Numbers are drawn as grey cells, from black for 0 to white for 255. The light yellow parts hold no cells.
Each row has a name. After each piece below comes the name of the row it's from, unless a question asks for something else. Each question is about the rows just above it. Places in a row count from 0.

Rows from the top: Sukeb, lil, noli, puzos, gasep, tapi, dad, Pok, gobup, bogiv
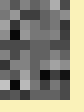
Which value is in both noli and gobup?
[119]
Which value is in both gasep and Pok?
[98]
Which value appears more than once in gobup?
[119]
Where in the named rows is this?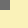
Pok, 0
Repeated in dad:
[130]
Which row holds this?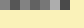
Sukeb

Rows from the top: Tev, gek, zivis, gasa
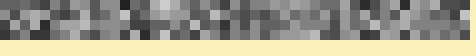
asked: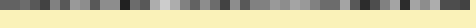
Tev
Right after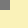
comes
[185]
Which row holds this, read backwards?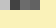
gek
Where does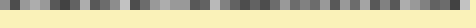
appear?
gek

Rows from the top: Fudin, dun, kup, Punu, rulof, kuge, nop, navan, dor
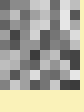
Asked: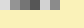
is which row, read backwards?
Punu
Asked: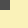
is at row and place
kuge, 6
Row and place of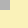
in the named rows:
nop, 1

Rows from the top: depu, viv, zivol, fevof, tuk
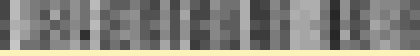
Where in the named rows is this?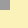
fevof, 2
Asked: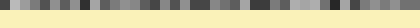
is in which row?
fevof

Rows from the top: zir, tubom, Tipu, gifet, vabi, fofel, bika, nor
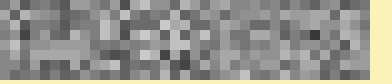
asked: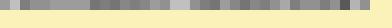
vabi
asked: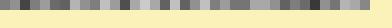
gifet

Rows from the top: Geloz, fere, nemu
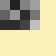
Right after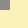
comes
[34]
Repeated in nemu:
[45]
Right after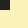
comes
[130]
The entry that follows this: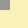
[45]
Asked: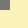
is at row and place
fere, 3

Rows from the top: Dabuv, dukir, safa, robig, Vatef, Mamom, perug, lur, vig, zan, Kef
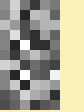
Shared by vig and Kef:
[152]
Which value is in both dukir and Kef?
[98]

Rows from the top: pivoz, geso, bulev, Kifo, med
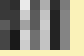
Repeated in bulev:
[91]
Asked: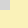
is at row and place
Kifo, 2

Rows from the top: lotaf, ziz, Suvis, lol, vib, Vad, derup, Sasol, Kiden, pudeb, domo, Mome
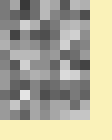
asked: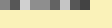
derup
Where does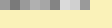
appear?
Sasol
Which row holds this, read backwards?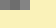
ziz

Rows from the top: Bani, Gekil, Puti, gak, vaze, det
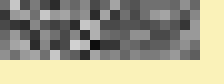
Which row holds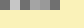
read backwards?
det
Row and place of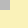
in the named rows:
vaze, 8
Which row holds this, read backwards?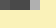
Puti
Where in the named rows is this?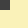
Puti, 5
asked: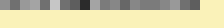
det
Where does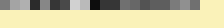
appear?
vaze

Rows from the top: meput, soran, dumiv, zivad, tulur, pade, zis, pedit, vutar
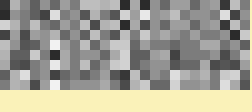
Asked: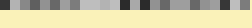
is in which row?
meput
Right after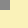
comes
[95]
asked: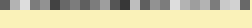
pedit
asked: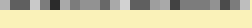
pade
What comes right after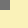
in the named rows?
[146]

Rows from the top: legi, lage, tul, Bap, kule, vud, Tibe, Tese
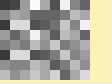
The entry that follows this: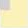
[101]
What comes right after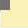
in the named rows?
[199]
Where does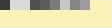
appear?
vud

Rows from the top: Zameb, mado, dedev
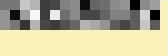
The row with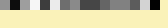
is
mado
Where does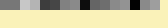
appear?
Zameb
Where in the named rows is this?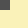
dedev, 6
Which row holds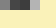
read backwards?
Zameb

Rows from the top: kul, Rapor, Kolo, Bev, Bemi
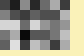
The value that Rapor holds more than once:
[78]
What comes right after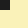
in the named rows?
[139]
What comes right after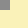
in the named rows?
[40]
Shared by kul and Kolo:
[107]
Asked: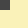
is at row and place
kul, 0
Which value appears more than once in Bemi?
[60]

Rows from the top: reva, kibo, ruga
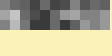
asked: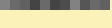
reva
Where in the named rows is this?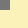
ruga, 2
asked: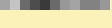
kibo

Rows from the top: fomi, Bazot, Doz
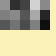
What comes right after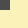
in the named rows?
[127]
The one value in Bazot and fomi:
[137]

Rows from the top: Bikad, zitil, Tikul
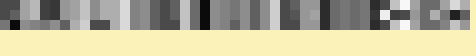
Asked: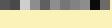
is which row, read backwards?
zitil
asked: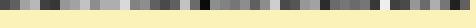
zitil
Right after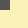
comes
[151]

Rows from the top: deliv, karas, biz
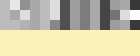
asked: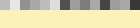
deliv
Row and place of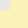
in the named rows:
deliv, 1
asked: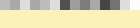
karas
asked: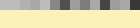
biz

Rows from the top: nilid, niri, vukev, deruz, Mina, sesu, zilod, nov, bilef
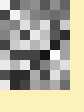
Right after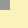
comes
[223]
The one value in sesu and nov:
[67]
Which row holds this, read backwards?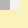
niri
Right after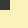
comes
[130]
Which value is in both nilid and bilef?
[142]

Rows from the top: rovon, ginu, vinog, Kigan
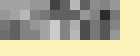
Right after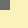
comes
[97]
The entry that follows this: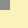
[131]

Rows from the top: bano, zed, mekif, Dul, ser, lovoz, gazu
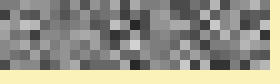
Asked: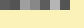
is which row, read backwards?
zed
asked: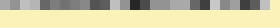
mekif

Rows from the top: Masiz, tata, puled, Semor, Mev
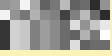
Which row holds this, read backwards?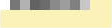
Semor
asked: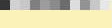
puled

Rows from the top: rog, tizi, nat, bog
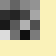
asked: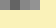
rog
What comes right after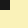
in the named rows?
[89]
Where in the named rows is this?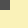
nat, 3

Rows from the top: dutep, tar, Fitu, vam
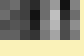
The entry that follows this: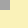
[76]
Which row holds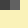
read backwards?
vam
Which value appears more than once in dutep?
[109]
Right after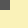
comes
[76]
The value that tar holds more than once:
[109]

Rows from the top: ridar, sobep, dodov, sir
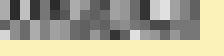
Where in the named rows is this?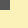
sobep, 6
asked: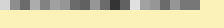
sir
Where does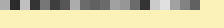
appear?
sobep
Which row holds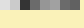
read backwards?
sobep

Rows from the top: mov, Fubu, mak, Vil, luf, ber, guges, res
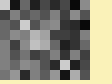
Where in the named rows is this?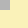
Vil, 3
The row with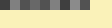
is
Fubu
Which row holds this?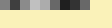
luf
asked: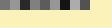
res
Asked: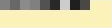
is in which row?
guges
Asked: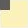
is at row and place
res, 4

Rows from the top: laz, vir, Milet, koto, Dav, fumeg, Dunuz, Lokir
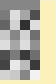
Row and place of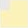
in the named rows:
Dunuz, 1
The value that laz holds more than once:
[134]
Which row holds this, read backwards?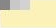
Lokir
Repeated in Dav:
[221]

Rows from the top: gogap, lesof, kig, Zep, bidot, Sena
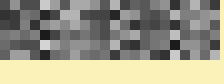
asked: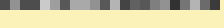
gogap
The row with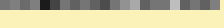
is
Zep
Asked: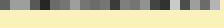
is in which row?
Sena

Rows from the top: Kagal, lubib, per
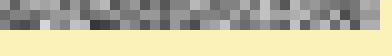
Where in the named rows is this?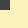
per, 10
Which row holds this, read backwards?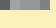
lubib
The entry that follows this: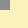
[152]
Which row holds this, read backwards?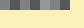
Kagal
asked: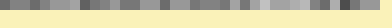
lubib

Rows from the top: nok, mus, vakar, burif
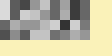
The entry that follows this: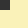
[207]
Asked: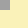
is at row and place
nok, 6

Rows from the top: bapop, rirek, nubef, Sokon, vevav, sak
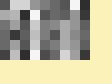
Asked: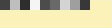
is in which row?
sak
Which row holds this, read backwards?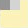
bapop
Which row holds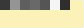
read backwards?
rirek
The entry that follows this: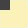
[190]
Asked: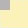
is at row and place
rirek, 1
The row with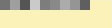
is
nubef
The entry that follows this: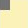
[159]

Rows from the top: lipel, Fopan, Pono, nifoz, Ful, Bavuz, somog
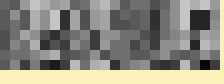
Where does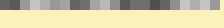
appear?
lipel
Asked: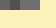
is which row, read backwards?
lipel
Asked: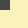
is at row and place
Ful, 13
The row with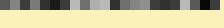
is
somog
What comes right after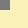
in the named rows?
[48]
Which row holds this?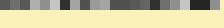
Pono

